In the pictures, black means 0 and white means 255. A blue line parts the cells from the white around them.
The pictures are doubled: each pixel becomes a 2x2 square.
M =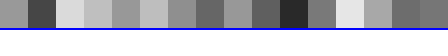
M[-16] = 153
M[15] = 118
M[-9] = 102
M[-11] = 190
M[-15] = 70
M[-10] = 143

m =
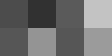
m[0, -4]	76
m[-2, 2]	90

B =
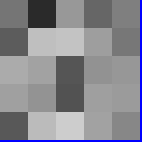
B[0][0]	117
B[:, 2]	[152, 195, 85, 82, 205]
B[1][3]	158
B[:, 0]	[117, 92, 171, 160, 88]
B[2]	[171, 162, 85, 146, 151]
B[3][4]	155

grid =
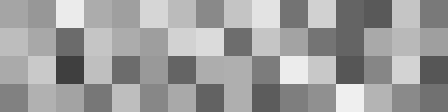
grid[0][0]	165
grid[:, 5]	[214, 158, 153, 135]
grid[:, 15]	[121, 159, 86, 113]
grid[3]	[129, 177, 163, 119, 190, 135, 169, 98, 175, 92, 126, 144, 239, 180, 138, 113]
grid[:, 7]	[137, 219, 173, 98]
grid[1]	[189, 168, 107, 197, 172, 158, 210, 219, 109, 197, 163, 116, 100, 169, 185, 159]
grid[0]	[165, 151, 235, 172, 159, 214, 187, 137, 196, 227, 115, 209, 100, 89, 197, 121]
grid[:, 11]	[209, 116, 200, 144]
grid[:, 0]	[165, 189, 170, 129]
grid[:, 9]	[227, 197, 124, 92]

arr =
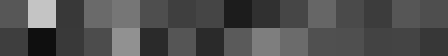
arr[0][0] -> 87
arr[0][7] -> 69
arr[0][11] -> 102
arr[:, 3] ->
[106, 76]
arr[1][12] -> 79
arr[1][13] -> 67
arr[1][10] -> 107
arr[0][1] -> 196
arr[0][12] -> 74

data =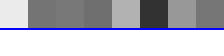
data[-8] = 235
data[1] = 116
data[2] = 120
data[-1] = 118

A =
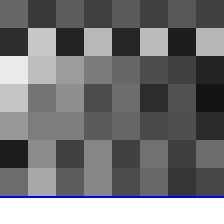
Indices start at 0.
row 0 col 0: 103
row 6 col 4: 76
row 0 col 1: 57
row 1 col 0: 45
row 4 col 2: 126
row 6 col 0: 108
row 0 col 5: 65
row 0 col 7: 65
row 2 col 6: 64
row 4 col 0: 152
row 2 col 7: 35
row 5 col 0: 28
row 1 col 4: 37
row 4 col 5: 74
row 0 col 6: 88
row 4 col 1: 125
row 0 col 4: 90

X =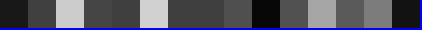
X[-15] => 24
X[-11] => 63
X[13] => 124
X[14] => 18

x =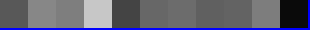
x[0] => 88
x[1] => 135
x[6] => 108
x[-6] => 103

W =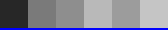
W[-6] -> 39
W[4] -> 156
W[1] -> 122

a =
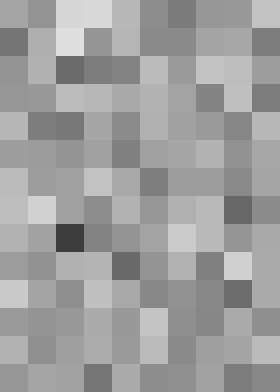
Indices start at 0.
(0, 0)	165
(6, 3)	194
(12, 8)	164
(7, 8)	104
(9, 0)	157
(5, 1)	156
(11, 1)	148
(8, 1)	162
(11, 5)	196
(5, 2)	148
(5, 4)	128
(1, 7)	164
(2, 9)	157
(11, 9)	143
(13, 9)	136
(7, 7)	185
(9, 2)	177
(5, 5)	160
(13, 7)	162
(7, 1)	209
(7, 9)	140
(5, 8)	146
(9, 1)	146
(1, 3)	149
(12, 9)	187
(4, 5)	176
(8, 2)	61
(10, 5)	136
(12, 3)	172
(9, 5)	148
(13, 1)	165
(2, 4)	131
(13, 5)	141
